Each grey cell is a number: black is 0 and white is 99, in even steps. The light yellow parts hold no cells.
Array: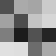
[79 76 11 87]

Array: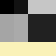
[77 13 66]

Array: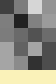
[57 50 41 64]

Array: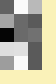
[72 41  2]

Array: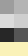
[70 85]

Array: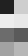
[80 92]

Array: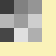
[58 61 27]

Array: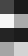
[10 95]
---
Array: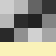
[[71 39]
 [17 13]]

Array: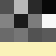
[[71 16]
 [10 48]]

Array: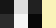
[[86 13]
 [95  3]]

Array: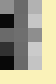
[[41 69]
 [42 77]]

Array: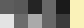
[[34 14]
 [42 66]]

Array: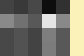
[[22 28]
 [44 34]]

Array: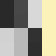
[[28 84]
 [27 84]]

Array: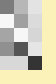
[[71 88]
 [62 85]]

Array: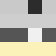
[[78 17]
 [80 80]]
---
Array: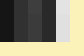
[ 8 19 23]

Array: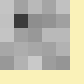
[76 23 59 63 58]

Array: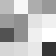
[73 56 93 20]

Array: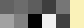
[38 50]

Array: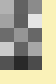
[69 37 40]

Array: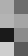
[68 64]
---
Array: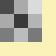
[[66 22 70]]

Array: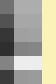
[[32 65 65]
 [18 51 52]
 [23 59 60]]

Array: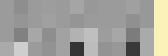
[[60 58 60 62 60 58 60 60 60 56 59]
 [66 80 60 57 63 20 73 57 59 22 66]]

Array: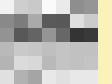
[[53 48 66 35 34 86 79]
 [72 78 77 74 76 75 75]
 [87 69 64 90 87 90 90]]

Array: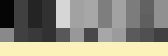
[[ 2 25 14 19 83 63 65 49 63 48 37 56]]

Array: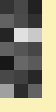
[[38 29 19]
 [38 33 27]
 [28 25 15]]
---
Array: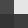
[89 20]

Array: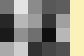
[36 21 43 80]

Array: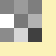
[49 47 54]

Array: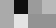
[72 57]

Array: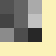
[66 39 54]

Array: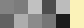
[73 46]

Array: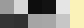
[89 65]
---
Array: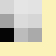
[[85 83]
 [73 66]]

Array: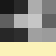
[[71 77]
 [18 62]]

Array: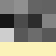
[[29 17]
 [34 42]]

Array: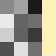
[[39 43]
 [38 22]]

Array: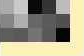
[[68 40]
 [35 45]]

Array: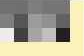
[[33 60]
 [25 64]]

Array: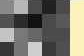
[[17  7]
 [47 40]]
